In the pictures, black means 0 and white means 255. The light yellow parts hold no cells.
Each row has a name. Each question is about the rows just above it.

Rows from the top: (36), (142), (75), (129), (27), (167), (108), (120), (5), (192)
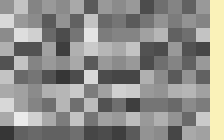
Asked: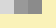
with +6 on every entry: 222  159  145
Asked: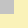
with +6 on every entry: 201

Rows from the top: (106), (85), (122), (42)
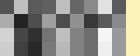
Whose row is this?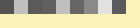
(106)
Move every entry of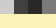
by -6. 199  58  35  116
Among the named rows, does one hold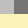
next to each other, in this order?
no
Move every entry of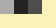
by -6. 166  29  71
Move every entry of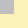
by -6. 185
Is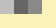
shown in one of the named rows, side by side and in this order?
yes
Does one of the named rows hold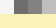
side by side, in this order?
no

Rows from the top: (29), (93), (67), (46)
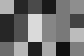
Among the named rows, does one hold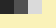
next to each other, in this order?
yes
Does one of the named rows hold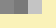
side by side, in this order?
no
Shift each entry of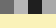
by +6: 114  188  37  175

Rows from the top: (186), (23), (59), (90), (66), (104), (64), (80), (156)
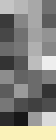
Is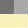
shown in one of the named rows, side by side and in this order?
no
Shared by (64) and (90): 107
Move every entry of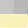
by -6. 191  177
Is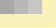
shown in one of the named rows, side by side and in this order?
no
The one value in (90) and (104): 107
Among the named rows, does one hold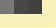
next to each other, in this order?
no

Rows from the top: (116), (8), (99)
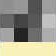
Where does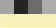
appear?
(99)
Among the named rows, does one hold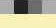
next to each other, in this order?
no

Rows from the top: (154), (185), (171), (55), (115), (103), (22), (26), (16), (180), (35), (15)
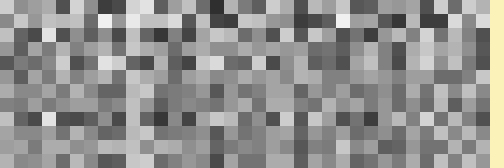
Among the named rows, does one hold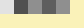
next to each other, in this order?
yes
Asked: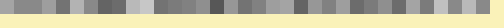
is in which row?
(180)

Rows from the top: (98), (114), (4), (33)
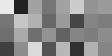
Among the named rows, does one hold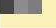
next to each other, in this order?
no
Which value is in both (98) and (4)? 147
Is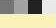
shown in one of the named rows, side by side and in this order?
no
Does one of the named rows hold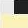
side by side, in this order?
yes
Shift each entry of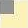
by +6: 153
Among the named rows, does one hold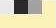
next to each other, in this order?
no

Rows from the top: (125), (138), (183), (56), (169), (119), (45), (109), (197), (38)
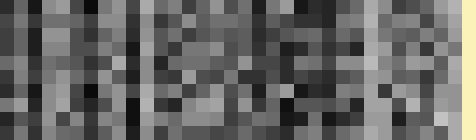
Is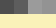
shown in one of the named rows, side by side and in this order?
yes
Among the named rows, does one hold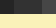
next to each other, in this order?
no
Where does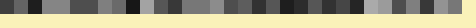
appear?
(56)

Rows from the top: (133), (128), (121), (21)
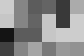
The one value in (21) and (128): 133
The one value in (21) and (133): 133
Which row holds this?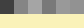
(21)
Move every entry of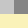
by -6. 192  127

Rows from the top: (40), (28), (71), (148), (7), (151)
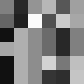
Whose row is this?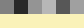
(40)
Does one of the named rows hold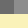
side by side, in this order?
no

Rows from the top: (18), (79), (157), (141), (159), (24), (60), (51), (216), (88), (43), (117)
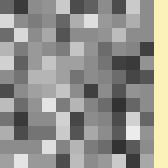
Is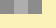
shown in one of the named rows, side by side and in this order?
yes
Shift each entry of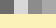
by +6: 114  222  146  174
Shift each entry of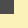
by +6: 82
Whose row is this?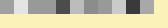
(117)
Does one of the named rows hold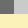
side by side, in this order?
no

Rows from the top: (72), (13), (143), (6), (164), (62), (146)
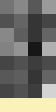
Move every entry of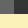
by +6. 107  59
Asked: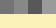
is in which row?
(72)
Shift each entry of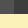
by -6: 75  55
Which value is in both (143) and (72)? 136

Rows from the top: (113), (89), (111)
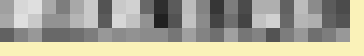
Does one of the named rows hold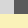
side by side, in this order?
no
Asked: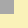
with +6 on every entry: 174
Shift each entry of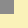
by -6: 133

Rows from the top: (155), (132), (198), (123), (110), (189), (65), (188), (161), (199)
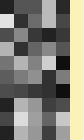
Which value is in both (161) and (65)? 71
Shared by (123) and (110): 180

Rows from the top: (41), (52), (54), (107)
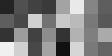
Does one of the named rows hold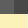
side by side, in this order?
yes
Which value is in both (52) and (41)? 94

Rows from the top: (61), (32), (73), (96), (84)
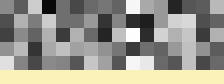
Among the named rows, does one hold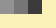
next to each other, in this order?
yes
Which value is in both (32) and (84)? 132
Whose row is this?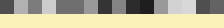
(32)
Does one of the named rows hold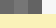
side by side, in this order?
yes
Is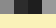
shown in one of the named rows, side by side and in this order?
no
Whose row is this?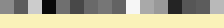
(61)

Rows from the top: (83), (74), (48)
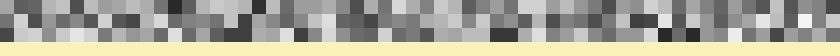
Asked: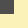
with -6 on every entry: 72
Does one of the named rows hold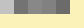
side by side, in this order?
no
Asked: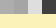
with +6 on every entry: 179  171  228  69
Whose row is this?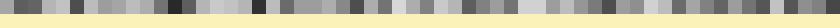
(83)
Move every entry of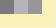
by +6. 128  187  156
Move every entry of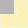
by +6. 187

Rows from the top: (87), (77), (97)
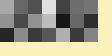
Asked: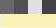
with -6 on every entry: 97  74  218  60
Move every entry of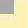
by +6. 175

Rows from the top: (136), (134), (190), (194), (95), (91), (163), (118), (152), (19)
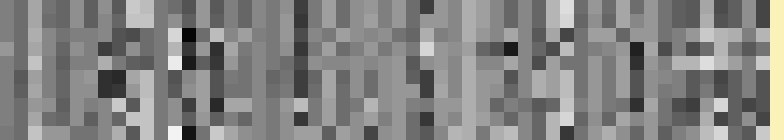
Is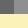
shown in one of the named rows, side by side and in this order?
yes
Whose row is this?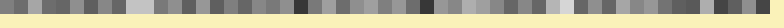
(152)
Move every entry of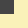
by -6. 63
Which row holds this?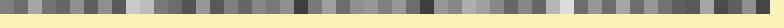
(136)
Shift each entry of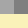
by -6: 160  121
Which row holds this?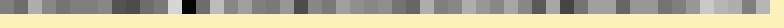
(190)

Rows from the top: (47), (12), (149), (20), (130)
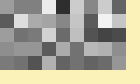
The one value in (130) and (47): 99
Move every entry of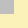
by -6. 185
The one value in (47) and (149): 157
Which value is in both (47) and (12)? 135
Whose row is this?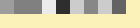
(47)
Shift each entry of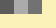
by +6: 97  177  120
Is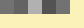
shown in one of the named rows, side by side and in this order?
no

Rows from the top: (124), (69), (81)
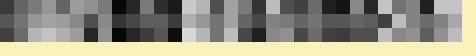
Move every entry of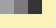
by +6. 168  128  58
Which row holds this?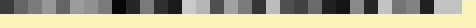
(124)

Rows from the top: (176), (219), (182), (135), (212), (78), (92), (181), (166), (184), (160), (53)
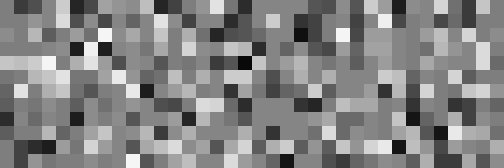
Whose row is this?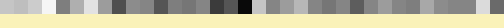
(212)
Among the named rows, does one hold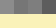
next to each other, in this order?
no
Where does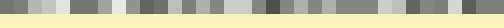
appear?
(78)
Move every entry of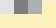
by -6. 220  120  169
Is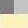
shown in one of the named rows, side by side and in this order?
yes

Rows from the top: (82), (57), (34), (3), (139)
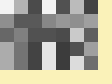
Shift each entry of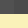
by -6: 75  69
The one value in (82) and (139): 67
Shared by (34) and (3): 81

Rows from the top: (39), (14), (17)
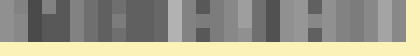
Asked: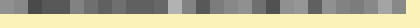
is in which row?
(17)
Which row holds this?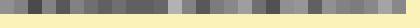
(39)

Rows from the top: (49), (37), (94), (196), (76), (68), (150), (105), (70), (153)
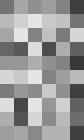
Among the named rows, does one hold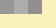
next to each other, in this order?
yes
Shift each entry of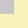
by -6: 194
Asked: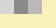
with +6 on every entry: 220  144  191
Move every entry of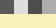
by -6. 83  215  71  167

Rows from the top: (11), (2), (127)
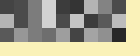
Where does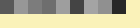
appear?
(127)
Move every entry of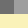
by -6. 104  152
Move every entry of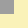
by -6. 152
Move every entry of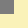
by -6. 118

